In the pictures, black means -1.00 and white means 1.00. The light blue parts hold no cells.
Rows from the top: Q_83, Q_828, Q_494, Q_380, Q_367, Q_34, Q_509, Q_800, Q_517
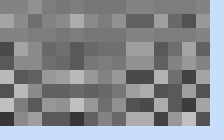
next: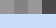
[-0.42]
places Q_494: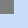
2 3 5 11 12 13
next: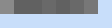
[0.24]
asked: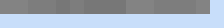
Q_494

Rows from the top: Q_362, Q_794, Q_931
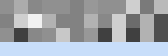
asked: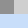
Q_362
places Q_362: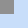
0 3 4 7 8
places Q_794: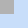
3 6 10
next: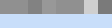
[0.46]
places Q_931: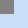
5

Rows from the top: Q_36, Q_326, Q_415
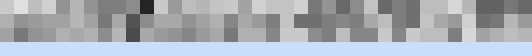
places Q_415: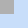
4 6 17 18 35
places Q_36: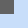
34 35
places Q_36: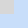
32
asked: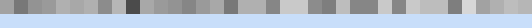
Q_415
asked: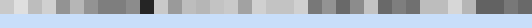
Q_36
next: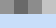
[-0.18]

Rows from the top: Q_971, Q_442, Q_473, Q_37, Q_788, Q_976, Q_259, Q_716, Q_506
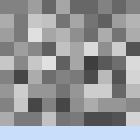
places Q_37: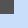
9
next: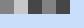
[0.12]
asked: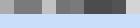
Q_506
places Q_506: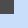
6 7
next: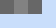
[0.02]
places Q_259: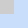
1 6 7
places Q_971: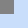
0 1 7 9

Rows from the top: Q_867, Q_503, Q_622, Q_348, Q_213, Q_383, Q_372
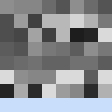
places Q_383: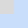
0 4 5 7
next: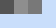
[-0.11]
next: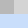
[0.39]
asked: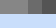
Q_867
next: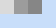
[-0.67]

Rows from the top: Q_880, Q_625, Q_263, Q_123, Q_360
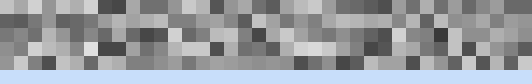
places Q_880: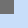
10 11 18 24 29 31
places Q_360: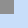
11 18 20 23

